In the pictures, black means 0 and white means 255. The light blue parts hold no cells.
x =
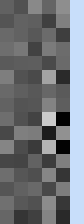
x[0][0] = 97
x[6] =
[105, 95, 88, 103, 90]
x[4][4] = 106
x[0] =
[97, 81, 137, 101, 142]
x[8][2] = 67
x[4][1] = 93
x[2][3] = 107
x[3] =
[110, 120, 66, 123, 108]
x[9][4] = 145
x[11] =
[70, 68, 98, 60, 127]
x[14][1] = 88
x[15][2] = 64
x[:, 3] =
[101, 64, 107, 123, 74, 163, 103, 131, 203, 28, 180, 60, 134, 72, 140, 132]
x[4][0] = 90
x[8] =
[110, 81, 67, 203, 2]
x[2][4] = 62
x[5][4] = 42
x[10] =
[133, 76, 58, 180, 3]
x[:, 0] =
[97, 84, 105, 110, 90, 126, 105, 98, 110, 72, 133, 70, 110, 85, 112, 102]
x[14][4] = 55
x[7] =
[98, 84, 86, 131, 94]
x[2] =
[105, 98, 88, 107, 62]

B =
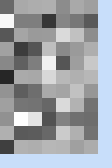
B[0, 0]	105
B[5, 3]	216
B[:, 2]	[173, 126, 154, 85, 126, 168, 110, 115, 228, 92, 174]
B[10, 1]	177
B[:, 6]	[159, 89, 141, 174, 200, 183, 150, 114, 109, 114, 172]
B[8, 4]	130
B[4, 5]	158
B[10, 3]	183
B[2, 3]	155
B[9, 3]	104
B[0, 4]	140
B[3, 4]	138
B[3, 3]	190
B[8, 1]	254
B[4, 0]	136
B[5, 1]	170
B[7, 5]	178
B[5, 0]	38

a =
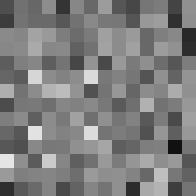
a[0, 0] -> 78
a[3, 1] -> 138
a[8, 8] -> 117
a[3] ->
[135, 138, 170, 135, 137, 97, 114, 162, 140, 161, 104, 156, 145, 45]
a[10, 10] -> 126
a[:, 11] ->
[124, 157, 127, 156, 109, 145, 133, 114, 124, 150, 128, 142, 191, 179]
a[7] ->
[76, 119, 121, 111, 134, 129, 137, 120, 90, 111, 177, 114, 124, 152]
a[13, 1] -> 89
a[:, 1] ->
[113, 115, 134, 138, 127, 92, 115, 119, 139, 87, 80, 143, 127, 89]
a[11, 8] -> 123
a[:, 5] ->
[135, 114, 108, 97, 70, 141, 147, 129, 161, 136, 144, 95, 110, 99]
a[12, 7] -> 142
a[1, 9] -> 85
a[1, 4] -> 87
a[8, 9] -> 130
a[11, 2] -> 91
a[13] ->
[46, 89, 106, 132, 73, 99, 133, 116, 144, 43, 169, 179, 62, 116]
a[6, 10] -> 140
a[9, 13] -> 152
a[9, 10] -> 81
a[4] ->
[93, 127, 134, 94, 116, 70, 147, 73, 153, 122, 143, 109, 86, 125]
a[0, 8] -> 86
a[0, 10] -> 118
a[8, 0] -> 126
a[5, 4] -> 130
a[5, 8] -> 130
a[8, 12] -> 74
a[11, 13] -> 85
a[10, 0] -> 87
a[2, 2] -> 163
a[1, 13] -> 142
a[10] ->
[87, 80, 136, 120, 121, 144, 151, 166, 94, 101, 126, 128, 17, 117]

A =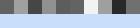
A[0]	98
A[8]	41
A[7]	159
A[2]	70

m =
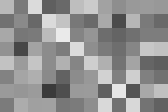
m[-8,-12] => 185
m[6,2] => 155
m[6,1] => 150
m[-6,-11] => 119
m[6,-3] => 84
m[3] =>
[146, 71, 163, 140, 124, 219, 142, 122, 110, 134, 199, 193]
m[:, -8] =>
[105, 195, 234, 124, 177, 98, 78, 119]
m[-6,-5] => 109
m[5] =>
[130, 165, 175, 138, 98, 140, 152, 210, 128, 207, 128, 113]
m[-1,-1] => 97
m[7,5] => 123
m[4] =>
[194, 155, 197, 140, 177, 133, 206, 176, 115, 164, 101, 94]
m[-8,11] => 152
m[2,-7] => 132
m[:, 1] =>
[122, 138, 119, 71, 155, 165, 150, 172]
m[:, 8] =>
[142, 75, 100, 110, 115, 128, 230, 113]
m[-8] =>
[185, 122, 219, 95, 105, 190, 203, 162, 142, 153, 155, 152]
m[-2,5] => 154
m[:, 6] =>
[203, 106, 149, 142, 206, 152, 155, 142]
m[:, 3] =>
[95, 219, 187, 140, 140, 138, 58, 161]
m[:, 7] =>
[162, 169, 109, 122, 176, 210, 96, 217]
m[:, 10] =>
[155, 122, 125, 199, 101, 128, 168, 115]
